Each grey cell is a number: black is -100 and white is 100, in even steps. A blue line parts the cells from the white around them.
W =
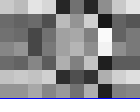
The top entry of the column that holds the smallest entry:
11
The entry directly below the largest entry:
90
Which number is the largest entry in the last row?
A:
37
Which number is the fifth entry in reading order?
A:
-70
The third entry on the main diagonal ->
-44
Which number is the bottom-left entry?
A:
16
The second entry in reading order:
47
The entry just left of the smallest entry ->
63
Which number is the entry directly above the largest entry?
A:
-81
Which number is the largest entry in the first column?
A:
58
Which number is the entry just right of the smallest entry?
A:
-22
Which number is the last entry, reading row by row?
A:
5
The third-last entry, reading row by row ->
-76
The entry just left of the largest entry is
0
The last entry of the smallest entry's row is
-33
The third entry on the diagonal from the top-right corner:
96
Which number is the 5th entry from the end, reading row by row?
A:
-11
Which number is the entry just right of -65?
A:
-38
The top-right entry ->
79

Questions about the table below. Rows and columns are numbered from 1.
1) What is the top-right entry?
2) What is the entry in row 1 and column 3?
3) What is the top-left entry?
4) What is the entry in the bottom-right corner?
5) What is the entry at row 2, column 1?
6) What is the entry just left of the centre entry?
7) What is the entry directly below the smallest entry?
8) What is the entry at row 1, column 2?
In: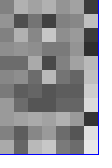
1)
-54
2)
27
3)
1
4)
82
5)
16
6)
-15
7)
45
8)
39
